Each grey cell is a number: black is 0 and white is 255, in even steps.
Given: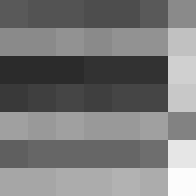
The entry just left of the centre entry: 69
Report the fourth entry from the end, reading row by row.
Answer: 172
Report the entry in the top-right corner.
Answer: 138
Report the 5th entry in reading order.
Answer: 77
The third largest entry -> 208
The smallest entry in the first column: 43
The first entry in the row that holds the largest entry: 166
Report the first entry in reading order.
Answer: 89
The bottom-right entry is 252
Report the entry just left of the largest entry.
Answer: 172

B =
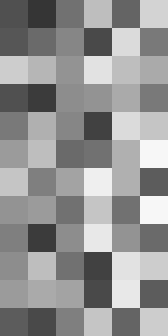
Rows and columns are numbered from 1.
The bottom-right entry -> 205
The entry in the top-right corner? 211
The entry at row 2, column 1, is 86
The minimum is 53
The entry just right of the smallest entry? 113
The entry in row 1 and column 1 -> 80
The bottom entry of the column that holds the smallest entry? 73
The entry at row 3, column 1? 205
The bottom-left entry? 92
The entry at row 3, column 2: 182

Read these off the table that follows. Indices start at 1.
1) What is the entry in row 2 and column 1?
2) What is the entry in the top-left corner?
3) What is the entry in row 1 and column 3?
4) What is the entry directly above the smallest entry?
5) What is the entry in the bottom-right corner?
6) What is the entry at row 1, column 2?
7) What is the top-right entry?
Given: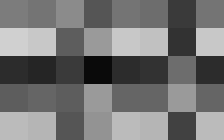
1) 208
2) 124
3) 139
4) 154
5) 187
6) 116
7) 116

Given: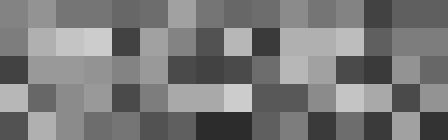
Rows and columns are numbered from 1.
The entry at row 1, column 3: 117
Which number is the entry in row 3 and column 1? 66
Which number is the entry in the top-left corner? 131
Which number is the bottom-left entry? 82
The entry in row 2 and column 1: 125
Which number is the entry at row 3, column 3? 153
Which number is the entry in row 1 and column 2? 147
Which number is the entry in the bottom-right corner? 51
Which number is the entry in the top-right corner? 95
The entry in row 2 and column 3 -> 196

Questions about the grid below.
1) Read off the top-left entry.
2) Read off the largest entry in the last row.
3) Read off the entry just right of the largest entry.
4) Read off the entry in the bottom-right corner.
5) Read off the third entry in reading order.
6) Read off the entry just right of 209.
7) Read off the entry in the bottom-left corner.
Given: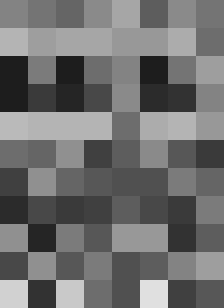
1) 131
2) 224
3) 64
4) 87
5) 101
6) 50
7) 209

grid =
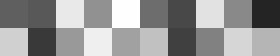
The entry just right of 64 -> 129
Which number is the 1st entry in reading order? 95
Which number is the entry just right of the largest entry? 109
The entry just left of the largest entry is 145
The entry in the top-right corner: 36
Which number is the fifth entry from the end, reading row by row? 193

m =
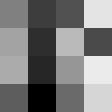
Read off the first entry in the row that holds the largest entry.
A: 171
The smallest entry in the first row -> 61
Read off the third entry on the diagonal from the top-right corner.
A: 38
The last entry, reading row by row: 214
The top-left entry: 128

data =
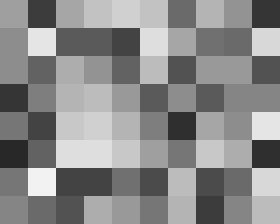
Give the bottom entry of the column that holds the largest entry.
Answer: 106
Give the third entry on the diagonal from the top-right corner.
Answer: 153
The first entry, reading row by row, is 159
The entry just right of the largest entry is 67
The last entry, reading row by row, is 188
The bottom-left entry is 133
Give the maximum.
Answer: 242
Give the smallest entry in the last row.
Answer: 60
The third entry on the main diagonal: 173
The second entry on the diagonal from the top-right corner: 106
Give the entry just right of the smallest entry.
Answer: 98
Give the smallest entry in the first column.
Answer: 40
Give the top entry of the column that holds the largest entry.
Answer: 60
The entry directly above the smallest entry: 118
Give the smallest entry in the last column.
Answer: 47
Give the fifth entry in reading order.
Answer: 208
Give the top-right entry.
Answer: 53
